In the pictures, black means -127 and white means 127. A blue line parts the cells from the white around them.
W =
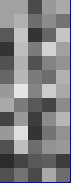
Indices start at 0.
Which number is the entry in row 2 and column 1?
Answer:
69
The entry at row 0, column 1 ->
33
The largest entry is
102
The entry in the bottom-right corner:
-18
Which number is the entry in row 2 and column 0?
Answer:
-39
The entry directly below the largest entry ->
-4
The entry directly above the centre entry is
-4
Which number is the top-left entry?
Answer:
33
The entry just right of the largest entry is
4
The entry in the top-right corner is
41
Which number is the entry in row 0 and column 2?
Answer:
-53
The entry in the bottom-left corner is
-46
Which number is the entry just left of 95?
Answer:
25
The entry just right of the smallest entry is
-59
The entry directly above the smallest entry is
-46

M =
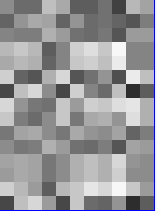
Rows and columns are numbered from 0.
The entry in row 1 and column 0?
-27
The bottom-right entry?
-34
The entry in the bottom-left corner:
-56
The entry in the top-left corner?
12
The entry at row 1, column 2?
41
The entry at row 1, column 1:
20
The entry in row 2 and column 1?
-2
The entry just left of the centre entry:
71
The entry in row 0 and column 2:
-20
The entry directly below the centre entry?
-8
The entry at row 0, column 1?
-20
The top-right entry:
35
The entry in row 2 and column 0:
4
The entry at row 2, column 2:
-2

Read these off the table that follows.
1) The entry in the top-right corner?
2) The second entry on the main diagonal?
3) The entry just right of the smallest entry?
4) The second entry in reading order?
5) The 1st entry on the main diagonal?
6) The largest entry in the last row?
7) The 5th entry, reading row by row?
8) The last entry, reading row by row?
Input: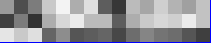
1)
66
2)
-3
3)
45
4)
-49
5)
26
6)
101
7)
115
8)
-64

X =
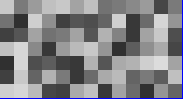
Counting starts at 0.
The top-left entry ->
72
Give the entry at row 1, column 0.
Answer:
-13
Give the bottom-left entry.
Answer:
79
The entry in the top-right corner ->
-5
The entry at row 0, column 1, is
-5
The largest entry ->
92
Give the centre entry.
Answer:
72
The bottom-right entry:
-27
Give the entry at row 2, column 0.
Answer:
-63
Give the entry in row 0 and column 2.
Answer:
27
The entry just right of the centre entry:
21
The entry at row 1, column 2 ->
79
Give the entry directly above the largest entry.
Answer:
42
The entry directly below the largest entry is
-34
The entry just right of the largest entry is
35

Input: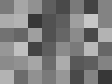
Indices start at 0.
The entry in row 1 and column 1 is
51
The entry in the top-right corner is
3
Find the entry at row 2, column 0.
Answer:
-13
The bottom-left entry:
51
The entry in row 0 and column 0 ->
-5
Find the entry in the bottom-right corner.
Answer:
-72
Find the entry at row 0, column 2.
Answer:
17
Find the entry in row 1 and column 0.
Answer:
44
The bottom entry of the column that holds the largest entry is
3

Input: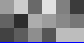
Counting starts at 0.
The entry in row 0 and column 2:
-22
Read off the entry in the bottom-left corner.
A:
-61
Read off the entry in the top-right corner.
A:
-68
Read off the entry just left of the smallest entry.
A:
-28
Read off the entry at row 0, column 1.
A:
76

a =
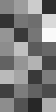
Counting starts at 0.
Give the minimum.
-88
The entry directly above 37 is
21
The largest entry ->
121
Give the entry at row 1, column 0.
-76
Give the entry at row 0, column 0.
5
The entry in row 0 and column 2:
76
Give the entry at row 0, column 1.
29
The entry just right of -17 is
89
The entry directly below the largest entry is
-23
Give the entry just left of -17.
-9
